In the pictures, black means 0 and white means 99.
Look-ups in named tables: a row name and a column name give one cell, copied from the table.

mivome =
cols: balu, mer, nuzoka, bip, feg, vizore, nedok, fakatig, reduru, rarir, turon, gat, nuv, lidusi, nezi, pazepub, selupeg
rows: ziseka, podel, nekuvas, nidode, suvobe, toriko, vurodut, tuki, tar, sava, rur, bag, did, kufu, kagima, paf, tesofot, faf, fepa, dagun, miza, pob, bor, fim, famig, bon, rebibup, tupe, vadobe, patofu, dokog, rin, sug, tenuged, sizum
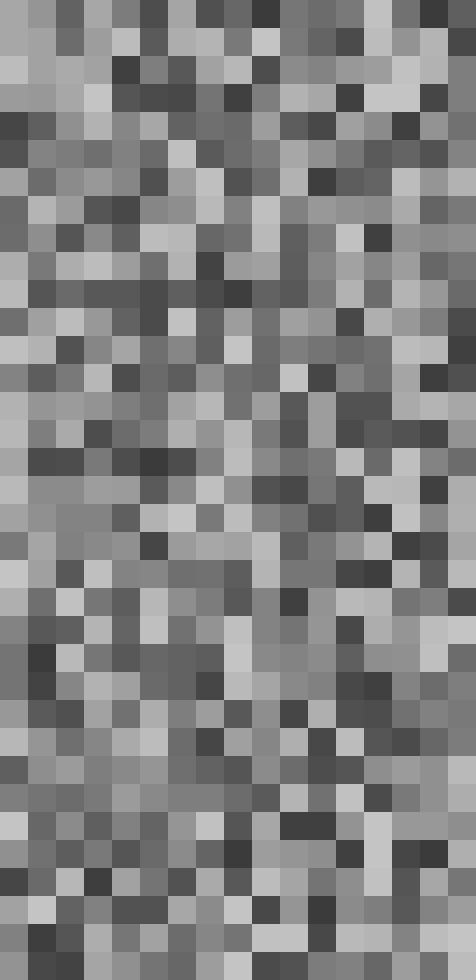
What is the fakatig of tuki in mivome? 72
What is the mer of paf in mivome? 49
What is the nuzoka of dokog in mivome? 36
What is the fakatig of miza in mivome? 44
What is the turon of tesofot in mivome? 43
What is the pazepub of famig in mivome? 42
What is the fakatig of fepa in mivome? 47
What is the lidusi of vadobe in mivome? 29
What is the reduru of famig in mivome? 72
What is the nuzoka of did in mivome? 32
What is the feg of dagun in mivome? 56

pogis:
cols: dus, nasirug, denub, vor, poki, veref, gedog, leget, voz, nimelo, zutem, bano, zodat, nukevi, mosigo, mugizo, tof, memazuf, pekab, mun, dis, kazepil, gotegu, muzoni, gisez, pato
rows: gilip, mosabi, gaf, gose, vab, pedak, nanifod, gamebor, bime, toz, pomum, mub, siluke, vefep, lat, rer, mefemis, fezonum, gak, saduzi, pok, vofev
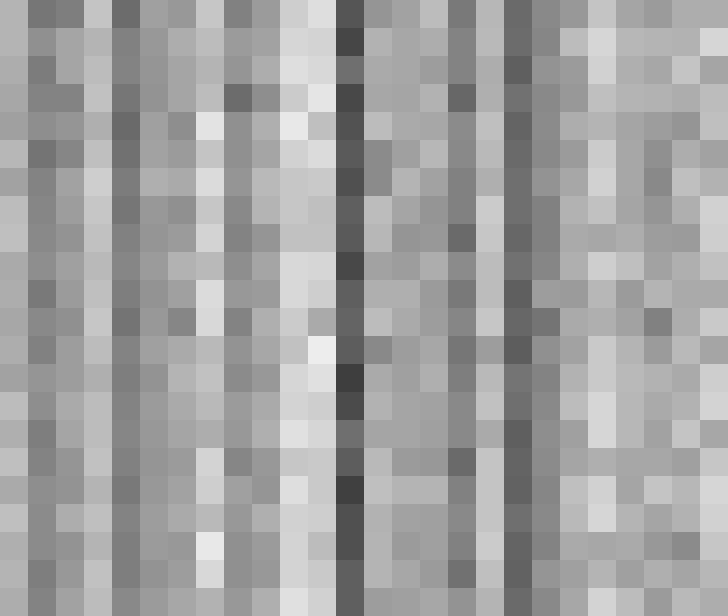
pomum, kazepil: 71
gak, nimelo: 68
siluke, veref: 62
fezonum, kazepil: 81
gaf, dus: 67
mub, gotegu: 63
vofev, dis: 65
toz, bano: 83
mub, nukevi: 73
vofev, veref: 60
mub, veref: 59
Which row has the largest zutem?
vab

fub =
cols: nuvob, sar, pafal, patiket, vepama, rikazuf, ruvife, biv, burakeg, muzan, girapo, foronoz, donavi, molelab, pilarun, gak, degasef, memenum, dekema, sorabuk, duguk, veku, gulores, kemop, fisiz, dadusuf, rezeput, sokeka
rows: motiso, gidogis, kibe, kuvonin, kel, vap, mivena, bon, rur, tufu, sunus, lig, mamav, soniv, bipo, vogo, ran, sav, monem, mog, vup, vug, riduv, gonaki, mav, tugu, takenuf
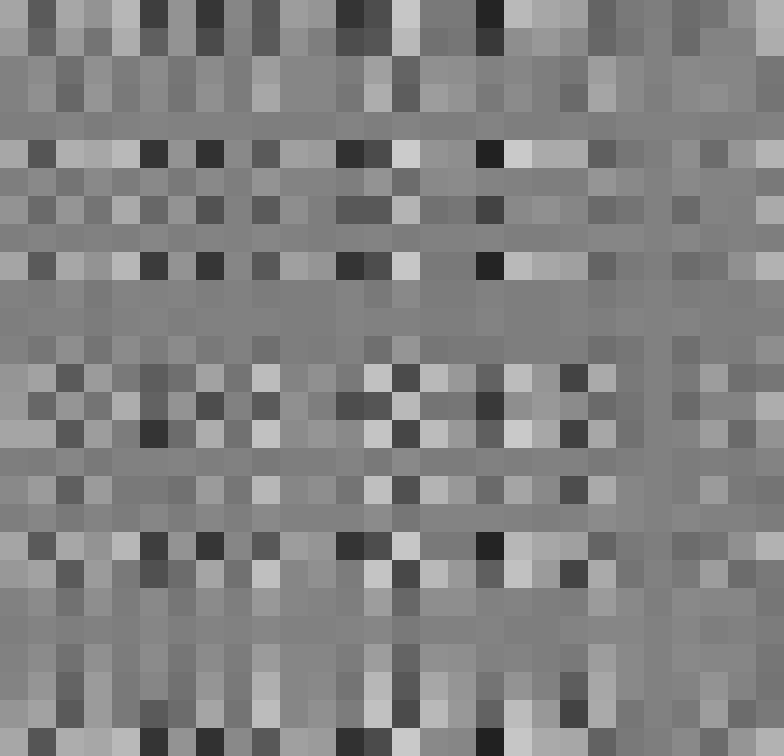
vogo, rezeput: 41
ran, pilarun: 53
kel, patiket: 48
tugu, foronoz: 56
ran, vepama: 50
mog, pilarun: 77
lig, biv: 50
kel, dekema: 49
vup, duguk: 26
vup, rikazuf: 31
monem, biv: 52
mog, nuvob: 64
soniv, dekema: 73
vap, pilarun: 79
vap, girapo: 62
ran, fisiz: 48
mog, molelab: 30

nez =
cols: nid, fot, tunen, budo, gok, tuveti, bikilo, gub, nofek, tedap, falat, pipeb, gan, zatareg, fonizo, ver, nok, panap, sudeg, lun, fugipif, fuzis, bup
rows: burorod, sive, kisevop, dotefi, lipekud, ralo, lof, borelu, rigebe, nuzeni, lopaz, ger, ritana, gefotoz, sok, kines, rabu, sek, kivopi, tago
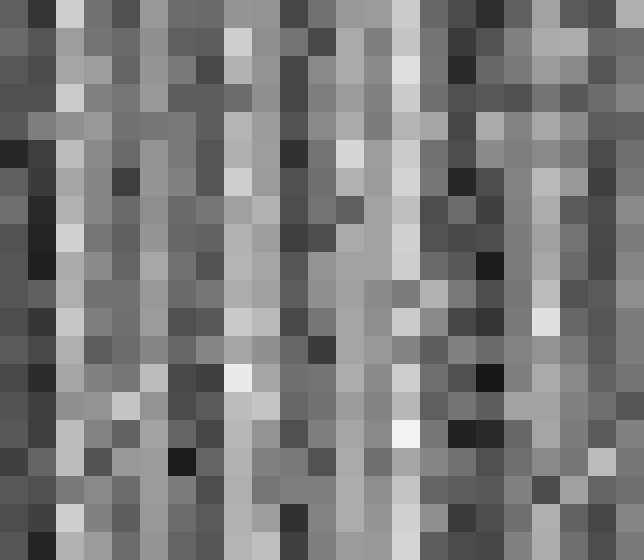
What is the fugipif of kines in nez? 48
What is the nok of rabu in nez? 44
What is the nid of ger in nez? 30
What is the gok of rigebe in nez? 37
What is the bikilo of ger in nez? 31
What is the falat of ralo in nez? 19
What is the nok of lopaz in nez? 47
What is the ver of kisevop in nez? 46
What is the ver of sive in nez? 45
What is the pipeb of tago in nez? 49
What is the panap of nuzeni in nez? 11
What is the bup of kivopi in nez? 52
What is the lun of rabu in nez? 53
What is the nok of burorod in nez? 29
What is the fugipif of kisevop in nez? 53

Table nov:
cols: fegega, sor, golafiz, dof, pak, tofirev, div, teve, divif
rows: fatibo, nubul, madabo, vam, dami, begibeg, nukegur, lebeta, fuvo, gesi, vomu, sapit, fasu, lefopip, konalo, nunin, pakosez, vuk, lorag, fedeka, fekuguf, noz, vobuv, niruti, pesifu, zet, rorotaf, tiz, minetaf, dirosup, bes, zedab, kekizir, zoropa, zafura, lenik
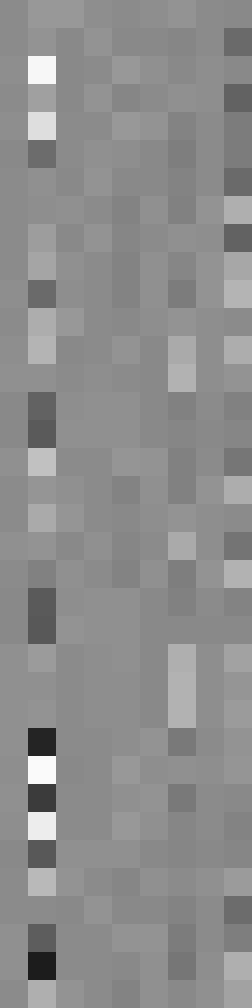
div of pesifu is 69
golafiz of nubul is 53
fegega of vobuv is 53
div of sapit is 57
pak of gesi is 51
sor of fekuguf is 50
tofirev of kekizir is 53
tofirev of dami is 57
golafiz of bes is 56
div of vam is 56
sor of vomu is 41

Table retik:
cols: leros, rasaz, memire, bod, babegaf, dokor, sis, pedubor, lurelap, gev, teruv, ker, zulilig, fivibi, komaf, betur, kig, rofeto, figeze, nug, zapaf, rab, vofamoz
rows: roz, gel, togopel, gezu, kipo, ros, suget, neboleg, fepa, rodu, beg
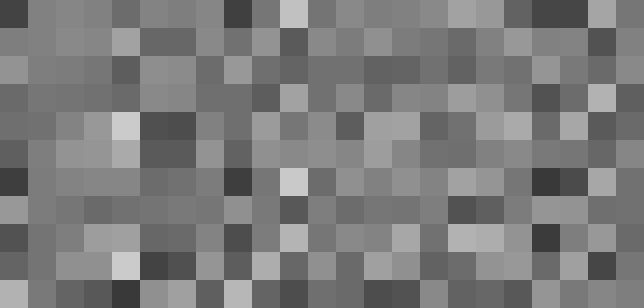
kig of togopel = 38
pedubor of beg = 37
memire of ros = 57
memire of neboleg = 46
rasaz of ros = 49
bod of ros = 58
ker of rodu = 56
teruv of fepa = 70
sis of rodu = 31
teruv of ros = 53
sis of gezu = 52
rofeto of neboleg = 37

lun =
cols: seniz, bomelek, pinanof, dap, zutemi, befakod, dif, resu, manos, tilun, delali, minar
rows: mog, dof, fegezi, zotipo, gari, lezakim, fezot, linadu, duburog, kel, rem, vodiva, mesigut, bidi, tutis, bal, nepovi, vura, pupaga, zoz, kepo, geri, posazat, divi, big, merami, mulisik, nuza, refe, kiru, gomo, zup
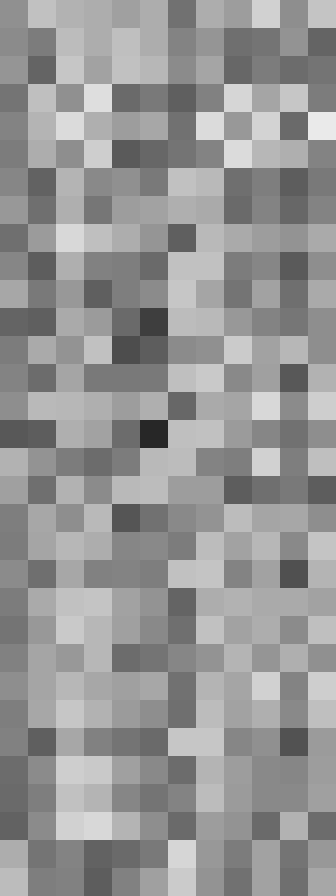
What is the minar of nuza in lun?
61
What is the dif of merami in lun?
43
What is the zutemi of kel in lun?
49
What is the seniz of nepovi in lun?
69
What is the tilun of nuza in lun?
53
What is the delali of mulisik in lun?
32
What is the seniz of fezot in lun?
52
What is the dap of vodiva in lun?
60
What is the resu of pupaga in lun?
57
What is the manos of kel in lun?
48
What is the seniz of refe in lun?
41
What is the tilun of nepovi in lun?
81
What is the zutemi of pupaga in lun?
33
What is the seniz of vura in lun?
62
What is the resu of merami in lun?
73
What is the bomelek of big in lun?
64
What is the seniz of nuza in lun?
42

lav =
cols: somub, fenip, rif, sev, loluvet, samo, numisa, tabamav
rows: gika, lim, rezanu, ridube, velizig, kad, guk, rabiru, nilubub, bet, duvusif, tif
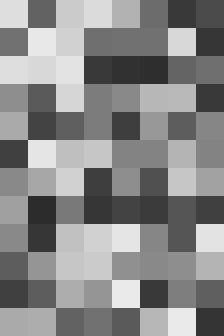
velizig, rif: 37
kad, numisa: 70
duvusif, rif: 67
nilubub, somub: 53
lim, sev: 43
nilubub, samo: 52

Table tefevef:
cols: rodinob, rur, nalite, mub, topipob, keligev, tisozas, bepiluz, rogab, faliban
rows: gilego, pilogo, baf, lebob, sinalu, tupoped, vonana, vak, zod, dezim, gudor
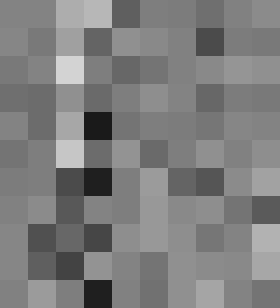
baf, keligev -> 45
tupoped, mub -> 42
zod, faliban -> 69
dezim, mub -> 57
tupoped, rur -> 49
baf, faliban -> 56
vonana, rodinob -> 48
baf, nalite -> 82
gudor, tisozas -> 56
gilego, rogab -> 50
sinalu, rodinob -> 51
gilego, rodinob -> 51
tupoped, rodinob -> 45
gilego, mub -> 71
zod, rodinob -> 52
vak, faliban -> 35

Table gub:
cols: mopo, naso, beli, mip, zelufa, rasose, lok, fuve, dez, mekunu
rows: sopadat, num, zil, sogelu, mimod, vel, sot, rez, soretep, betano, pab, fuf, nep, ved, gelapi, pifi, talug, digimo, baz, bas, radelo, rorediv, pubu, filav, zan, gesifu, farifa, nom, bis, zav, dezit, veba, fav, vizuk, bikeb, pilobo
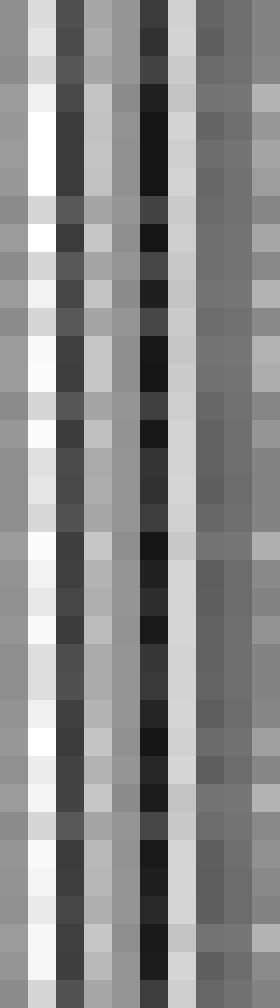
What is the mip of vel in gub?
76
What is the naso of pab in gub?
94
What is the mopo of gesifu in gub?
57
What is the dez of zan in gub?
43
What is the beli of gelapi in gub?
33
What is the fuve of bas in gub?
45
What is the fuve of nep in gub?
45
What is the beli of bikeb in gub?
24
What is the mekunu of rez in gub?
52
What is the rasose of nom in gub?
15
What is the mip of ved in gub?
77

